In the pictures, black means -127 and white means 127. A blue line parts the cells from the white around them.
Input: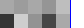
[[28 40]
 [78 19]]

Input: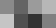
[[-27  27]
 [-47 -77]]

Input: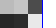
[[ 69 -51]
 [-83 105]]

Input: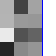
[[-61  35]
 [ 25  23]]

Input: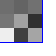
[[-27 -14]
 [ 33 -79]]

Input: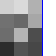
[[ 90  49]
 [-23  39]]
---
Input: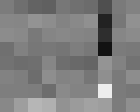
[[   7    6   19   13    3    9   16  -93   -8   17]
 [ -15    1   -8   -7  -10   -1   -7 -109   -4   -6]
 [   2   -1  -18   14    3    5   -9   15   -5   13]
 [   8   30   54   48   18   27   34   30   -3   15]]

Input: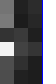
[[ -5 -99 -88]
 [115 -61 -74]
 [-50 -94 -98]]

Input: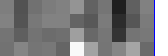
[[  2 -43  -7   2   2 -27 -39  -4 -83 -41  -4]
 [-13   5 -10  -7 -26 121  35 -10   6  37 -21]]

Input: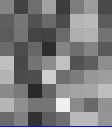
[[-32  -9 -45 -21 -52  53  58 -36]
 [-20 -51 -24 -82   4 -17   4 -37]
 [ 52 -52 -50  78 -17  -3  23  30]
 [ 54  15 -10  -9 111  10 -23  18]]

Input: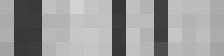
[[ 42 -67 -68  50  52  68  64  65 -67  59  60 -63  61  51  57  40]
 [ 35 -70 -67  52  62  66  70  63 -71  65  54 -49  57  51  56  37]]

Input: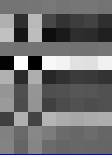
[[ 48 -81  57 -56 -76 -66 -61 -80]
 [-11 -13 -11 -11 -11 -13 -13 -10]
 [ 49 -84  46 -88 -78 -68 -70 -76]
 [ 26 -51  20 -63 -52 -46 -50 -47]
 [  1 -22   7  -3 -20 -24 -19 -25]]

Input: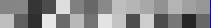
[[ 62 -32 -80 103 -21  56 -12  99  67 -50  77 -51  -8 -89 -24]]

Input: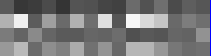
[[ 49 112 -35  31 -21  49 -17  96 -41 119  89  69 -22  -2 -16]
 [ 25  57 -21  14   0  43 -14  20 -23  54  53  23  -8 -19 -15]]
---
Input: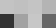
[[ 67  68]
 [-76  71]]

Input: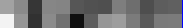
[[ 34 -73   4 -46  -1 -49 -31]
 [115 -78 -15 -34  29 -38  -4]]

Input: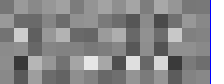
[[ -9   9  33  20  15  -2  22  -7]
 [ 25 -21 -19  20 -18  11 -15   8]
 [-12 -32  51 -25  46  17  72   3]
 [ 11 -24   2  -7   7  14  16   9]
 [ 13  54 -13 102 -48 -24 -69 -17]
 [  9  30 -28   2 -16  -4 -35   8]]

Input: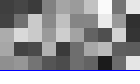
[[-64 -68  37  66 -11]
 [-61  74  64   6  25]
 [ 44  74  78 -28  82]
 [ 39 -53 -69  39 -33]
 [ 15 -11 -51 -28 -19]]

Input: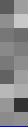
[[-36]
 [ 15]
 [ -8]
 [  9]
 [ -6]
 [-29]
 [ 56]
 [ 23]
 [ 11]]

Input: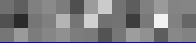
[[-15   0  -3  28 -13   0   4]
 [-46  -9  52  80 -12  -6   1]
 [ -9  -3  16  -5  -8  17   8]]

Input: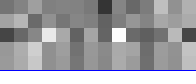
[[-11  31   3  -6   5  -3  17]
 [ 34 -21  -9   0  -1   4  29]
 [-58   7  41  37 125 -32  58]
 [ 24  79  30  24  42 -18  18]
 [ 26  72  26  23  43 -16  17]]

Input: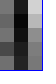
[[ -9  82]
 [-25  56]
 [-12  14]
 [-54  -2]
 [-15  -7]]
